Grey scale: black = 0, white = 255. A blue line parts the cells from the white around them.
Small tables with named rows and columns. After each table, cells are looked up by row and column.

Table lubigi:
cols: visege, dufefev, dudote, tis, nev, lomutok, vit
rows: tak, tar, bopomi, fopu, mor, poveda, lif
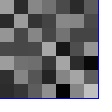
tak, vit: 91
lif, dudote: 93
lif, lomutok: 134
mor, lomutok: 43
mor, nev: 165
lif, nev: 4
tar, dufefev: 156
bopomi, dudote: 134
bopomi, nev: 115
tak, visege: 159
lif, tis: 143
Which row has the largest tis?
fopu

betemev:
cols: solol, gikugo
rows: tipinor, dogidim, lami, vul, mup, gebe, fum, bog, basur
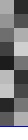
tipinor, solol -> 172
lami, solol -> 110
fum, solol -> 198
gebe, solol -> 187
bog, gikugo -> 118
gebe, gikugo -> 49
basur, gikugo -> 176
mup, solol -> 28
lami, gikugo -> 174
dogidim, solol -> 148
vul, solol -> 65
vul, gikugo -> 207
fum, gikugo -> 72
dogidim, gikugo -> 81
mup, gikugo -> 116

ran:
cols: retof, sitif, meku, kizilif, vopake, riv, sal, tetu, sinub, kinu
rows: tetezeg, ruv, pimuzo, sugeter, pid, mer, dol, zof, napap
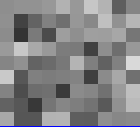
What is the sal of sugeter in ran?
65
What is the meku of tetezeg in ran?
146
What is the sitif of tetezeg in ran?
146
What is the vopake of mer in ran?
127
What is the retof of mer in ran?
201
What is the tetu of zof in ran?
89
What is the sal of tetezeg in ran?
198
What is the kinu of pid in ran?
217
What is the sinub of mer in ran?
168
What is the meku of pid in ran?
99
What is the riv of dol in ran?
139

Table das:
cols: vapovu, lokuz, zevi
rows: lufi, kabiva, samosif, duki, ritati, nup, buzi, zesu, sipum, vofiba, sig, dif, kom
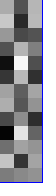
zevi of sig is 148
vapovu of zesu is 174
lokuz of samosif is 73
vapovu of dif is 196
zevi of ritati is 79
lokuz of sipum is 141
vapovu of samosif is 152
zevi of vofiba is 100
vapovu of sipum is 73
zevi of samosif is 83

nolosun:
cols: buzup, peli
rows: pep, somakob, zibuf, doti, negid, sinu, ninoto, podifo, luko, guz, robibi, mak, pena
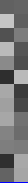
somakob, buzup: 197
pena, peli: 165
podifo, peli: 71
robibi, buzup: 126
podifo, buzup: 160
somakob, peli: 95
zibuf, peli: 124
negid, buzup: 138
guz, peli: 108
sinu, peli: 186
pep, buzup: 97
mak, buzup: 47
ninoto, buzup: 168
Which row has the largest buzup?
somakob

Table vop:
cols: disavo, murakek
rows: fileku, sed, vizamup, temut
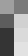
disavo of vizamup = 52
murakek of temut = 226
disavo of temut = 52
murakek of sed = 209
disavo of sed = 93
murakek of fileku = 122
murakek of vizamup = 218
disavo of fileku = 159

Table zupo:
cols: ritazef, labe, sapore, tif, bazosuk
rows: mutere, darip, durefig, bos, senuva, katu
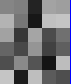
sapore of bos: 149
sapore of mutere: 35
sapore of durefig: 165
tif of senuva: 20
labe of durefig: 55
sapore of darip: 23
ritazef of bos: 101
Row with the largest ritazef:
katu

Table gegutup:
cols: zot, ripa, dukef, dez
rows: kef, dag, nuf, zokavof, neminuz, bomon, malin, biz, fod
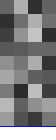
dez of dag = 112
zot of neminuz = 144
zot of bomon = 167
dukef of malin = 190
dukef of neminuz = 172
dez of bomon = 88
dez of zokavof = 102
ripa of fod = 82
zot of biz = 185
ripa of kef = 175
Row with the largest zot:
biz

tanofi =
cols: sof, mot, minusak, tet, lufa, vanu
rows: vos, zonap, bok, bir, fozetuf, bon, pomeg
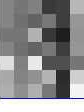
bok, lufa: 30
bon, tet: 180
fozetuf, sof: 221
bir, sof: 132
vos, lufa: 63
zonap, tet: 119
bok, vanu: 147
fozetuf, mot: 128
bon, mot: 132
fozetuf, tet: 79
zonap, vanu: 151
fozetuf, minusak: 233
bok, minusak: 177
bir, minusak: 99
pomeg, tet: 119

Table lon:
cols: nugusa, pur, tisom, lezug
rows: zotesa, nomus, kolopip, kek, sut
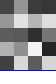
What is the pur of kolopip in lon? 89
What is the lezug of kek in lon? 37
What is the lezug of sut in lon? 214
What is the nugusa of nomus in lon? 151
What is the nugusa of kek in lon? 177
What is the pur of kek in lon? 143
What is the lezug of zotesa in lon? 55
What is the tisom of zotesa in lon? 59

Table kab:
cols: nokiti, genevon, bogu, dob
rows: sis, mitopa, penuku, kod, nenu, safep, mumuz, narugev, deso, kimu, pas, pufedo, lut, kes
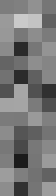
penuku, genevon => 120
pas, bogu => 120
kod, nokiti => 139
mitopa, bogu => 195
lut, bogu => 114
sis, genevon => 128
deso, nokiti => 123
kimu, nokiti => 140
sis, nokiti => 125
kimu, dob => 116
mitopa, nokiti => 154
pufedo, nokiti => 126
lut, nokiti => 157
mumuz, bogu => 81
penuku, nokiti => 152
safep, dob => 136
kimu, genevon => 85
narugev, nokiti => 164
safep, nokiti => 114
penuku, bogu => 141

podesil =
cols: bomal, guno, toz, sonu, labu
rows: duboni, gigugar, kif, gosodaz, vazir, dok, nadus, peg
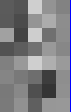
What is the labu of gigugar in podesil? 141
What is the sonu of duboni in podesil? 147
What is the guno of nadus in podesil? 136
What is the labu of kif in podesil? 140
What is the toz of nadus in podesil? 79
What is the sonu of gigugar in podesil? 172
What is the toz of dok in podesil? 110
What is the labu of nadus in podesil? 144
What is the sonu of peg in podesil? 151
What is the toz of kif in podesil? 206
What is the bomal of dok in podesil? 133
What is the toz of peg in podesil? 95

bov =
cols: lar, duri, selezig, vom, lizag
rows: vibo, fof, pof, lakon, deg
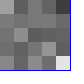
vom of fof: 121
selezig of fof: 120
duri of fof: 114
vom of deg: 110
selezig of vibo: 120
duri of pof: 142
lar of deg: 135
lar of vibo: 160
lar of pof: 115
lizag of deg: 228
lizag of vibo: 61
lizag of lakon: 95
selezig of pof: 93
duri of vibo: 94
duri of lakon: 98
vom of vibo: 99
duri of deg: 101
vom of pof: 97
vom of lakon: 148
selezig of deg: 139

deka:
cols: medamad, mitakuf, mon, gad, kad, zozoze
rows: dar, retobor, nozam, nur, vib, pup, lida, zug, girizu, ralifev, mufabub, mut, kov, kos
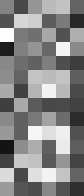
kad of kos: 81
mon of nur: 148
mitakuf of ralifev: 97
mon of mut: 194
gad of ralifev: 223
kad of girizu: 108
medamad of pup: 141
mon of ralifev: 246
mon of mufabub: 173

